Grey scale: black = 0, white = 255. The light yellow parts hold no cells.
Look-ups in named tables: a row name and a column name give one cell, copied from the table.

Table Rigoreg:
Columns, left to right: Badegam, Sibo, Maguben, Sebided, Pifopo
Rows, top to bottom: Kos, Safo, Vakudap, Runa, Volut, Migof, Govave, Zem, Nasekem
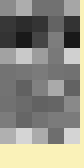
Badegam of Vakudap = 51
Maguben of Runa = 157
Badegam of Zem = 124
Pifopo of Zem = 123
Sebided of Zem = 123
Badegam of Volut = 115
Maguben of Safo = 52
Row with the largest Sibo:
Nasekem

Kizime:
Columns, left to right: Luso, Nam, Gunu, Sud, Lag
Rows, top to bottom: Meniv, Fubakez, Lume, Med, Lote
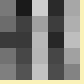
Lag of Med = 161
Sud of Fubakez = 61
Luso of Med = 114
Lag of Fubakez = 175
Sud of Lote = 76
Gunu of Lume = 183
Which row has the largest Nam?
Lote

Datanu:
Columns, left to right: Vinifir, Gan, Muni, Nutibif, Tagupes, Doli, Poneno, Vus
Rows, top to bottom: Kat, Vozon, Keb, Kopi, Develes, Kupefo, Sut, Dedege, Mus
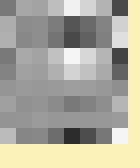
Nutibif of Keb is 116
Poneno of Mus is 119
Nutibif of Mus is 108
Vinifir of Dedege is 148
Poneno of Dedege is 152
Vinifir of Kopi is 120
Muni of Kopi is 162
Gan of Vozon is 140
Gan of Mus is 134
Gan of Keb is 135
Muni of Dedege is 155
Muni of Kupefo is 152
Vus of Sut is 180
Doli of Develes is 192
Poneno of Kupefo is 152
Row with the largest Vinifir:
Mus

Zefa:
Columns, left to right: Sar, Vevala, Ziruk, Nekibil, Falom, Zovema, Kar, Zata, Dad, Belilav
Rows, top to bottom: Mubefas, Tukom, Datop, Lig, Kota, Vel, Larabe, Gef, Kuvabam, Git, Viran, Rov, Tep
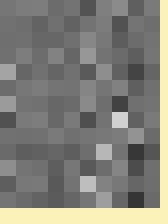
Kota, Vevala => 102
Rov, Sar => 94
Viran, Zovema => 89
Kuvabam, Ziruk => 113
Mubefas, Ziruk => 125
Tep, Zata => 102

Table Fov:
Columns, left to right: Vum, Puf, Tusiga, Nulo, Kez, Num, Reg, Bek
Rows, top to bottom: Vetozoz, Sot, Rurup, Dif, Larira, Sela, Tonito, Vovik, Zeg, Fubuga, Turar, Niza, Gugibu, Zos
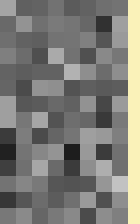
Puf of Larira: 93
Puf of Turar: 112
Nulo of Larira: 98
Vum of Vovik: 159
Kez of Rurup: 116
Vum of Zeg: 59
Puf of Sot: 147
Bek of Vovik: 121
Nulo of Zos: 121
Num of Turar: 142
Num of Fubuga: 153
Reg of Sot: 49
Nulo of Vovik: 83
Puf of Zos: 138
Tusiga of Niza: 121
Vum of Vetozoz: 164
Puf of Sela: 75
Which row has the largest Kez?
Larira

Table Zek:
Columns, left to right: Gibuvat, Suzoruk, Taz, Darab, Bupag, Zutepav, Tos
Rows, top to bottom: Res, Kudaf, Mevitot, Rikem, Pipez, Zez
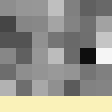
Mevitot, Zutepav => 111
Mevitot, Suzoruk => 83
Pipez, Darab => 153
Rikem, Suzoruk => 96
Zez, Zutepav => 130
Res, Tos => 104
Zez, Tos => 132
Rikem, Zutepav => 14
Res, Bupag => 128

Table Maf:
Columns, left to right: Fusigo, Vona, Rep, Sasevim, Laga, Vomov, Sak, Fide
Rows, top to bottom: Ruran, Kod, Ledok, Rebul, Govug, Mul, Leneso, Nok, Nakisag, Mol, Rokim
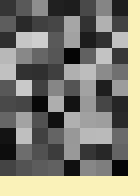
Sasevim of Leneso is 174
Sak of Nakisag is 186
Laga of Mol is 153
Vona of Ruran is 89
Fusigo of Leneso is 73
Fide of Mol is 100
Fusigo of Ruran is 53
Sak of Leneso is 70
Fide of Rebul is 55
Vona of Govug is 49
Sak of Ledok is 48
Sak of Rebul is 195
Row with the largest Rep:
Ledok

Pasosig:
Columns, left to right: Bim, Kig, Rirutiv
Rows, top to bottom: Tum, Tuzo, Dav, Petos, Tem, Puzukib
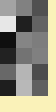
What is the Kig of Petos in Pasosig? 115
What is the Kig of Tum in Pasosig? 129
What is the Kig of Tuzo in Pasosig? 31
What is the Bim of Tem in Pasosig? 104
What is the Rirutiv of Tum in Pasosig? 80
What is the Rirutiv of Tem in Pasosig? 76
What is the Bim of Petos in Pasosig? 34
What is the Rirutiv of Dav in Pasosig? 125
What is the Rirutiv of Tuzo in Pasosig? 99
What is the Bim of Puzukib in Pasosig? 30
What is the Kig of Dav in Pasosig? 133
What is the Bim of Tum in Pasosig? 163
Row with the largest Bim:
Tuzo

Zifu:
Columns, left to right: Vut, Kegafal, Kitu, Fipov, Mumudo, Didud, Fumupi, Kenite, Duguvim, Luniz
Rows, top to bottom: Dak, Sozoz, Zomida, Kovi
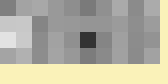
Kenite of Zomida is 160
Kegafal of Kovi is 177
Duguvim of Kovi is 139
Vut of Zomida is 226
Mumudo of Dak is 142
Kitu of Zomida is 140
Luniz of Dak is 171
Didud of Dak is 122
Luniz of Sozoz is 156
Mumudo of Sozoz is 152
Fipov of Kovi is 164
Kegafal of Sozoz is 200
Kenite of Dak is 170
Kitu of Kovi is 141
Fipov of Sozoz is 153
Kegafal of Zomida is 202
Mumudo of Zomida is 144
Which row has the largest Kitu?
Dak

